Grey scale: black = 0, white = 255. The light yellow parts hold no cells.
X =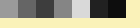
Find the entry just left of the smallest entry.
33
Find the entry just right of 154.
101
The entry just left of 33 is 217

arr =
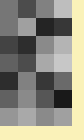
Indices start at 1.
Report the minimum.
25
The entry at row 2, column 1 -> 118
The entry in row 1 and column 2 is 76
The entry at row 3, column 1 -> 67
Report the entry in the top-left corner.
118
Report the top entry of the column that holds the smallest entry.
190
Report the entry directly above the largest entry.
180
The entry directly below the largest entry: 106

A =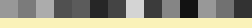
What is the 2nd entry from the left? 123
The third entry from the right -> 152
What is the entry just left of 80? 172
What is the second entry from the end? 113

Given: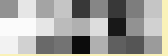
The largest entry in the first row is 230
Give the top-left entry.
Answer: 146
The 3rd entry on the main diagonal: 105
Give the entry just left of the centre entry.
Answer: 187
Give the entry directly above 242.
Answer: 251
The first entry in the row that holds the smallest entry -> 242
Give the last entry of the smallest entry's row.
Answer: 155
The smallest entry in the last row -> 12

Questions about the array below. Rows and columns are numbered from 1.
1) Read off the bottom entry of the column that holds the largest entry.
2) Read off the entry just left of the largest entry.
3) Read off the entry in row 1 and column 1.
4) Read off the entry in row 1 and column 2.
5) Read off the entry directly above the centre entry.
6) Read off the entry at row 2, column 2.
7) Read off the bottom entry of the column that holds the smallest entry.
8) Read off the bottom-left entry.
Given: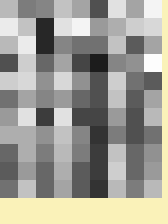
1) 185
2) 145
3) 185
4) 124
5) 145
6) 194
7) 51
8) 113

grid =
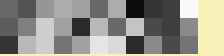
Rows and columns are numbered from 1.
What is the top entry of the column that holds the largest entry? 249
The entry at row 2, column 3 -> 206
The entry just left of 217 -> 229
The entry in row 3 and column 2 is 184
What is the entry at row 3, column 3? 206
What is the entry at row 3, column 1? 53
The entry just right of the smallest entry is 53
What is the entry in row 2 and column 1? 93
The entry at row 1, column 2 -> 83

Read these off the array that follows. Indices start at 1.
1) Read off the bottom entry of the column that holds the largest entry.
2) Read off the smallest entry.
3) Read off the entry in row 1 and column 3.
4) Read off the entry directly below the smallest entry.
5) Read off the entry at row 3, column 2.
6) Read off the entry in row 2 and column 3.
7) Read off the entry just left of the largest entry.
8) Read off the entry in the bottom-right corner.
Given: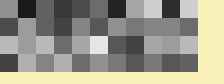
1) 144
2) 25
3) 97
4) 156
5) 156
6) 97
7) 166
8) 97

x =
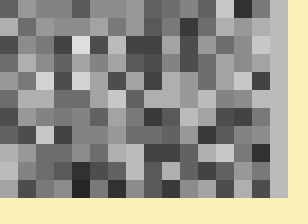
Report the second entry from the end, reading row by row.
77
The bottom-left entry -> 163
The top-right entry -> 187
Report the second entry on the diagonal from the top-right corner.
175
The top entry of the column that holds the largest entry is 89
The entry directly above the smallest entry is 49
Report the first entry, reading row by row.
98
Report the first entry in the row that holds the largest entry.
77
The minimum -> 38
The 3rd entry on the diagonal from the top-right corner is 140
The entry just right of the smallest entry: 121
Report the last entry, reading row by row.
187
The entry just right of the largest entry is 77
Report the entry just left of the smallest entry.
140
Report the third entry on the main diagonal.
121
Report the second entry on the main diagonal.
109
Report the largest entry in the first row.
199
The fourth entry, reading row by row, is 131
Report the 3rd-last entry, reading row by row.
175
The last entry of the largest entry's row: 187
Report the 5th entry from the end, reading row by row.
163
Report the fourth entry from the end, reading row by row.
77

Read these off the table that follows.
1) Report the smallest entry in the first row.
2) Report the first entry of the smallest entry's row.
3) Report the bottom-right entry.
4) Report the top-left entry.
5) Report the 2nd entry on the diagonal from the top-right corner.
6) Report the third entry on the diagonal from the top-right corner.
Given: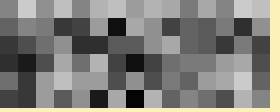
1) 122
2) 66
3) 132
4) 132
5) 47
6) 56

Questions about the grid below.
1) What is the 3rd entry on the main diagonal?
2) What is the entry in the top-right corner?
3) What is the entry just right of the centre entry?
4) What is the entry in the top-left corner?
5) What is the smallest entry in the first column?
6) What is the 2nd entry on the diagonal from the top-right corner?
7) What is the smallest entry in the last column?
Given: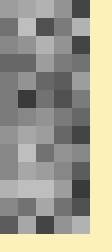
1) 178
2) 68
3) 123
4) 157
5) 92
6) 123
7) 58

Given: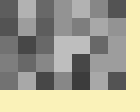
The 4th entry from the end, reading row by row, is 135
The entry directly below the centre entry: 190
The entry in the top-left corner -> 93
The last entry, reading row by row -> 83
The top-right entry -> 83
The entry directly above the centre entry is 147
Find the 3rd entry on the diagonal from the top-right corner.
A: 190
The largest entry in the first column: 126

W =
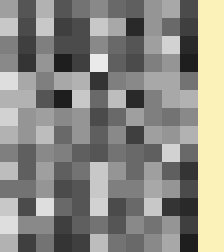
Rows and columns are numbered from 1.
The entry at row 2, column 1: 200
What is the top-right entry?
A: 75
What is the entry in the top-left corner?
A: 159
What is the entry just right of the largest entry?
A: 95
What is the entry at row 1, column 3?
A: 178
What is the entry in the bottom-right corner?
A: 30
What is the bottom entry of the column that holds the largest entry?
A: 189
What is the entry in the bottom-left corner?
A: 178
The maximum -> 234
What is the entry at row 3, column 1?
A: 127
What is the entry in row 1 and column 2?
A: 85
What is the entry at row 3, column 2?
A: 63
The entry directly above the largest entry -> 137

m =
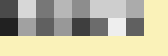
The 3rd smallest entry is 74
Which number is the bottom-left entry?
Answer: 33
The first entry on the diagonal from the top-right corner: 171

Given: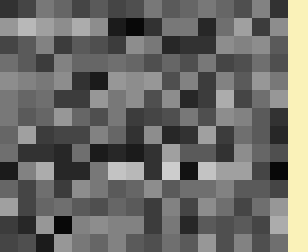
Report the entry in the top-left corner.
50
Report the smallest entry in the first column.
27
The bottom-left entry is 69
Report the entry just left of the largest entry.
50
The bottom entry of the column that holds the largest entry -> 111
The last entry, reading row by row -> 111
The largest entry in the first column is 160
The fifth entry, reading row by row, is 69
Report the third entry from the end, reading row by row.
130
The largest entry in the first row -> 130
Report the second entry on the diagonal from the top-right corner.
60
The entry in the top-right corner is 50
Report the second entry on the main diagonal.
184
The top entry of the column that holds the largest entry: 90
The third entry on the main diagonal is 130
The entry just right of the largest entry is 18
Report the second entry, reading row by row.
69
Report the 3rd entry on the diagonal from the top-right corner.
130
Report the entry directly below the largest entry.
90
